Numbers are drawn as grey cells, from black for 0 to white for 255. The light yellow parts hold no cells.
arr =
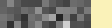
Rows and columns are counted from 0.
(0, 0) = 97
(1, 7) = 73
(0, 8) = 77
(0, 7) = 91
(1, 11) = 82
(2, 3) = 51
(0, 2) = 92
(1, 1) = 91
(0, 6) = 120
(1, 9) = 130
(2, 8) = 37
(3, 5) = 137
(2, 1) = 104
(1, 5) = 144
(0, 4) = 72

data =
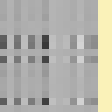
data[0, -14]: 168
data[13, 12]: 170
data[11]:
[167, 177, 165, 175, 172, 173, 163, 180, 177, 176, 172, 180, 170, 172]
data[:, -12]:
[165, 165, 163, 170, 167, 119, 114, 166, 120, 162, 159, 165, 165, 163, 117, 170]
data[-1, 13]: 175
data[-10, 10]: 144
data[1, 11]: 179
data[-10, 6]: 57
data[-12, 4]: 175
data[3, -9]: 175
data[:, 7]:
[180, 180, 180, 179, 179, 190, 192, 179, 190, 181, 181, 180, 179, 180, 191, 179]
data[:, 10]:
[172, 172, 171, 175, 174, 148, 144, 173, 148, 170, 169, 172, 172, 171, 146, 175]
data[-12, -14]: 172
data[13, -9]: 174
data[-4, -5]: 176
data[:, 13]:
[172, 172, 171, 174, 173, 141, 139, 172, 142, 170, 170, 172, 172, 170, 141, 175]
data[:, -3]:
[179, 179, 181, 176, 178, 208, 212, 179, 208, 182, 183, 180, 179, 181, 210, 176]
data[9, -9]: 174
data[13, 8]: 178
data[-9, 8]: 177
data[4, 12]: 172
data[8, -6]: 178
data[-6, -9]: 173
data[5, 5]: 168
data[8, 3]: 187
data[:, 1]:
[178, 177, 177, 176, 177, 186, 187, 176, 186, 178, 176, 177, 177, 178, 185, 176]
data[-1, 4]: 176
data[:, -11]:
[175, 176, 176, 174, 174, 188, 189, 175, 187, 177, 177, 175, 176, 176, 188, 174]
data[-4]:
[168, 177, 165, 176, 172, 174, 165, 179, 178, 176, 172, 179, 171, 172]
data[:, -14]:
[168, 168, 165, 174, 172, 95, 87, 171, 96, 163, 159, 167, 168, 165, 93, 175]
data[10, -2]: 168
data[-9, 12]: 171
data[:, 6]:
[163, 164, 159, 172, 168, 67, 57, 167, 69, 156, 152, 163, 165, 159, 64, 174]

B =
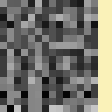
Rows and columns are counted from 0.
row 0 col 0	147
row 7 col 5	135
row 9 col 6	121
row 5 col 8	61
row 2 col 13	154
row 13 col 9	5
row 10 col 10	107
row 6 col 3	75
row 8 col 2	97
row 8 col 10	104
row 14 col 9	115
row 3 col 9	122
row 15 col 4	133
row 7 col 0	46
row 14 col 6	65
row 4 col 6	65
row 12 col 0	123
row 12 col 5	135
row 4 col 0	82
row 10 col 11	70
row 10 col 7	65
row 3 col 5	69
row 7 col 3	146
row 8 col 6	95
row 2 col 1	138
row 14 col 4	133
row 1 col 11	70
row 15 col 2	193
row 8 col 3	49
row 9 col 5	163
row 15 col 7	195
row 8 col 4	99
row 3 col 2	93
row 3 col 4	140
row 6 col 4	112
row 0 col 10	39
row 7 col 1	159

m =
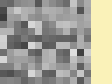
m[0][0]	110
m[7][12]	207
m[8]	[214, 152, 160, 159, 148, 120, 174, 181, 122, 109, 191, 160, 181]
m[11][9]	134
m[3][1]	151
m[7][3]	177
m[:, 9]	[108, 154, 159, 193, 177, 99, 186, 98, 109, 147, 181, 134]
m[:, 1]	[104, 170, 158, 151, 179, 104, 99, 157, 152, 130, 80, 134]
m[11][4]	122
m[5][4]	105
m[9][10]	175
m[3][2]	120
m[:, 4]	[147, 172, 148, 215, 131, 105, 215, 106, 148, 167, 214, 122]
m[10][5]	177
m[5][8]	98
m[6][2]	86
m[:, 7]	[139, 174, 171, 139, 124, 103, 95, 184, 181, 170, 94, 123]
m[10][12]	115
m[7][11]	65
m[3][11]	161
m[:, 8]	[124, 168, 155, 189, 146, 98, 187, 110, 122, 151, 189, 148]
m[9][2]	167
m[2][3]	178
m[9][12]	162
